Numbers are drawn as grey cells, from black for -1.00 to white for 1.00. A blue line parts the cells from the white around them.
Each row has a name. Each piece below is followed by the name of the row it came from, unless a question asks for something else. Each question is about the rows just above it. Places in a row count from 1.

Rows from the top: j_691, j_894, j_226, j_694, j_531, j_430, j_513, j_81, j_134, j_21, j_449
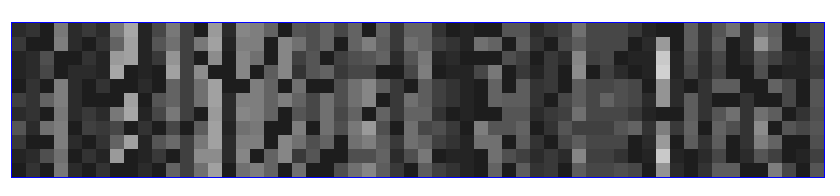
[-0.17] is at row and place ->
j_134, 12
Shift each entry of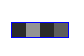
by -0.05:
[-0.71  0.11 -0.71 -0.32]
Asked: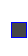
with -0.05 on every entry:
[-0.49]

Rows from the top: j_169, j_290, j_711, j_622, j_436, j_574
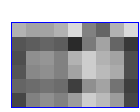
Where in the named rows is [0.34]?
j_622, 8
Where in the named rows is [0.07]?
j_622, 2

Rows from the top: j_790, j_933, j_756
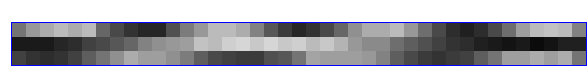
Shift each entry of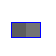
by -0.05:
[-0.31 -0.14]
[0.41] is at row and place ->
j_933, 24
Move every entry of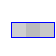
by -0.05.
[0.57 0.42 0.52]
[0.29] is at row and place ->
j_756, 22
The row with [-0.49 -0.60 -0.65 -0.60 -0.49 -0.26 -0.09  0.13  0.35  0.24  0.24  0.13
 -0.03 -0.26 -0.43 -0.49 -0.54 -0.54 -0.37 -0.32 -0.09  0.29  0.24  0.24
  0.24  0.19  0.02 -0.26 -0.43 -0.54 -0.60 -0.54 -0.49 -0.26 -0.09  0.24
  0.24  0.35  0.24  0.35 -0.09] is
j_756
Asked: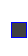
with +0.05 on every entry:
[-0.44]

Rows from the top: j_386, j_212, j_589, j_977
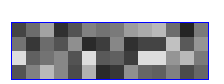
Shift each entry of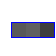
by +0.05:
[-0.25 -0.20 -0.47]
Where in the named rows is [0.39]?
j_977, 6
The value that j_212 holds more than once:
[-0.47]
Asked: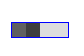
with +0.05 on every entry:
[-0.20 -0.47  0.78  0.78]
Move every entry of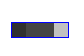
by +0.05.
[-0.57 -0.42 -0.42  0.56]
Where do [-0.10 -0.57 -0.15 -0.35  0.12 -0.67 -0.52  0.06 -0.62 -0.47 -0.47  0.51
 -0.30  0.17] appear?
j_212

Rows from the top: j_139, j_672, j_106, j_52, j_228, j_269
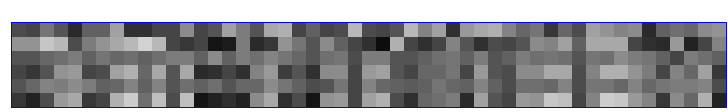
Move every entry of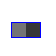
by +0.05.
[-0.03 -0.52]
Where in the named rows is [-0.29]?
j_228, 29
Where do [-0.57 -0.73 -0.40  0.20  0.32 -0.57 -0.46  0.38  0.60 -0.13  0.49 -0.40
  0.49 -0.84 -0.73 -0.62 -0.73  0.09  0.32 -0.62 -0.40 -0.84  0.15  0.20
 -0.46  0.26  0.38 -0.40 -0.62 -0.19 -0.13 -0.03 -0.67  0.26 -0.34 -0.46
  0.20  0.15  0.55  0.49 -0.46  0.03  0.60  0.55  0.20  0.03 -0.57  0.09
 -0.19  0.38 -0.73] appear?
j_269
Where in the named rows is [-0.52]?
j_52, 20

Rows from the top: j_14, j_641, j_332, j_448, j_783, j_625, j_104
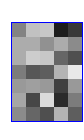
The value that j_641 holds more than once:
[0.35]
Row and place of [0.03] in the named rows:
j_14, 1
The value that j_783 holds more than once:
[0.20]

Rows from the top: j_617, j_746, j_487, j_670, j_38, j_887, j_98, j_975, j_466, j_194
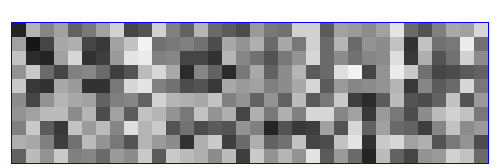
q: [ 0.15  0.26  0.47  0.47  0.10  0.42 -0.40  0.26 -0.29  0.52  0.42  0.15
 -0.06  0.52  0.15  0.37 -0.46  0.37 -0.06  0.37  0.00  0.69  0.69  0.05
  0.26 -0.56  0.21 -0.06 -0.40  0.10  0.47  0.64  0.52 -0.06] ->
j_98
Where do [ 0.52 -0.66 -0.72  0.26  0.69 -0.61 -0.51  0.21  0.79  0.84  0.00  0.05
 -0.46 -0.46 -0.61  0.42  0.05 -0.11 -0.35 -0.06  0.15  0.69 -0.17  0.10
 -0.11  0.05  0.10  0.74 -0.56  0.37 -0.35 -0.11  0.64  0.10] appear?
j_487

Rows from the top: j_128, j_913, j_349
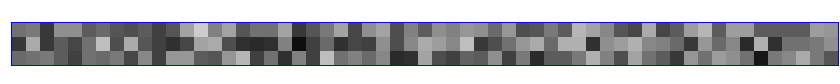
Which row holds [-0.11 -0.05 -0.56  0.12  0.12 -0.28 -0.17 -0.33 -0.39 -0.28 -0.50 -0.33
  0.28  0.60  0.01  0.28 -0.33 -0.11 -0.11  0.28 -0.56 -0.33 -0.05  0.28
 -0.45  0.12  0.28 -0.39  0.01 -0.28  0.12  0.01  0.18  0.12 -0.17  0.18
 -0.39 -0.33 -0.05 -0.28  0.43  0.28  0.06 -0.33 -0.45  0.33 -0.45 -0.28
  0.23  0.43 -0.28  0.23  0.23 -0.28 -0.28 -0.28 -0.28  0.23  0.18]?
j_128
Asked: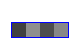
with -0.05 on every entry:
[-0.55  0.07 -0.44  0.01]
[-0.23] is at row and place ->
j_349, 33

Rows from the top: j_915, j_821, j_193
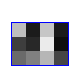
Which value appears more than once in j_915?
[-0.79]
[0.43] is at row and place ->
j_193, 3
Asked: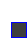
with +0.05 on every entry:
[-0.46]

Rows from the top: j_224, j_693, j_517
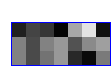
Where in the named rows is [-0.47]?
j_224, 2
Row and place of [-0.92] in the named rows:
j_517, 6
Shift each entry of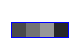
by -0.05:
[-0.47 -0.15  0.14 -0.74]
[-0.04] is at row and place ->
j_517, 7

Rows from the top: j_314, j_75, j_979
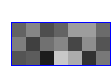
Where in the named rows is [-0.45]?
j_75, 5
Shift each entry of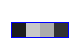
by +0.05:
[-0.73  0.62  0.40 -0.56]
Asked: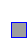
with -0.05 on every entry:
[0.18]
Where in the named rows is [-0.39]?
j_314, 3
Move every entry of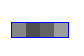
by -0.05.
[ 0.00 -0.44 -0.27  0.18]
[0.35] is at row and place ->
j_979, 5

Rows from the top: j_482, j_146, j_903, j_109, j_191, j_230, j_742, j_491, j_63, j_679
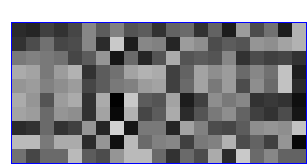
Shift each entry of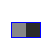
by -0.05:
[ 0.01 -0.71]
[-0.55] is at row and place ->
j_230, 19
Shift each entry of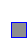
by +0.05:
[0.16]
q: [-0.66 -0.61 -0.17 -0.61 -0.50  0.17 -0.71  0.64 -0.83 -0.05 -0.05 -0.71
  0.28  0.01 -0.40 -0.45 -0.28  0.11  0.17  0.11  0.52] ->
j_491
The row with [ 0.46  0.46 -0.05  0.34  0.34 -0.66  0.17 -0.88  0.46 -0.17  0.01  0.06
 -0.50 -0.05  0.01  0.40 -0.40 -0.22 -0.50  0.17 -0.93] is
j_63

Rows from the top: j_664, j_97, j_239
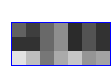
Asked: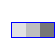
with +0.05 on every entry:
[ 0.82  0.54 -0.02]
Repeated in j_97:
[-0.61]
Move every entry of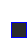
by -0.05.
[-0.71]

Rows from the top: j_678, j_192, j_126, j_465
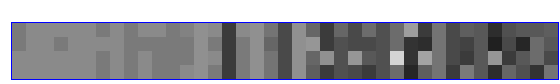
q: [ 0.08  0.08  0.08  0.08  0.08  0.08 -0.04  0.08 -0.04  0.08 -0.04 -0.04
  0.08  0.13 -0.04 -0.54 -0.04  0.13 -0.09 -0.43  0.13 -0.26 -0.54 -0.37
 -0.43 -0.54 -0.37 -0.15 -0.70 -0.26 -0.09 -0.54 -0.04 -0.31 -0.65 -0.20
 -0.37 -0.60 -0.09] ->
j_465
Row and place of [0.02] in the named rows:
j_678, 13
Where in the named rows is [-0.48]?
j_192, 33
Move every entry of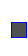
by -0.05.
[-0.42]

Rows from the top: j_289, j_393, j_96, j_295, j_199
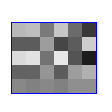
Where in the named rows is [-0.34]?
j_96, 5
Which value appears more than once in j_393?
[-0.28]

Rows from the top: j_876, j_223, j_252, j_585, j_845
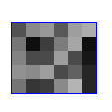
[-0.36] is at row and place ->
j_876, 1
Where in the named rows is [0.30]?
j_223, 5
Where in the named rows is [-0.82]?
j_252, 6
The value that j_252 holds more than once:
[-0.42]
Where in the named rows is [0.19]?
j_876, 3

